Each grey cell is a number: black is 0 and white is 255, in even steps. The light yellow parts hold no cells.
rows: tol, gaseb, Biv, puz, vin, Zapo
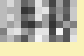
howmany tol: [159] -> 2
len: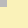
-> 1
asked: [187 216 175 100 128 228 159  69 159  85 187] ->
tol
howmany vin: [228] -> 3

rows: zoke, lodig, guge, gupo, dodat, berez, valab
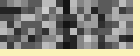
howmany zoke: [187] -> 4
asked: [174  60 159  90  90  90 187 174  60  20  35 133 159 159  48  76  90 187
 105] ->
gupo
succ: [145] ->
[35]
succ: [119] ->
[187]

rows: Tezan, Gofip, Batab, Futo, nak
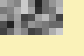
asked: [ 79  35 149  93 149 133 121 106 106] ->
Futo
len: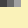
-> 3
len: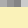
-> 4

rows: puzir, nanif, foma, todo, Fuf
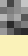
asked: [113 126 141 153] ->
nanif
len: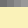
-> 4
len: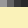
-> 4

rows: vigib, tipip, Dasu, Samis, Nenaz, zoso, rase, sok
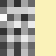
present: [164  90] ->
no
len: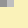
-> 2
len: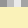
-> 4
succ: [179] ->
[62]

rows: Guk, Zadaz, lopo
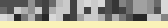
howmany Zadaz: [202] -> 6
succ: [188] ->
[202]
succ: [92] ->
[175]
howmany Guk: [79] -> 6
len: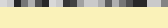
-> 24

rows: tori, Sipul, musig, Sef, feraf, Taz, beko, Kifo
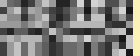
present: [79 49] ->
yes
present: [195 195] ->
yes
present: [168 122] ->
no
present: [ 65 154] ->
yes
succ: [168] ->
[154]

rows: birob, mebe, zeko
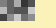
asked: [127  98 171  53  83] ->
birob
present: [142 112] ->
no
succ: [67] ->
[142]
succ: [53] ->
[83]
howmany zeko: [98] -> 0

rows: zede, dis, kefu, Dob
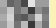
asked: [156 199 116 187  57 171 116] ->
Dob
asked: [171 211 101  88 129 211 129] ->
kefu
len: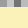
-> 4
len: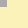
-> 1

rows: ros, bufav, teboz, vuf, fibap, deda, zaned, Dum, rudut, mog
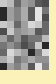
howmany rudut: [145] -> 3
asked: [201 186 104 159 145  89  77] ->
ros

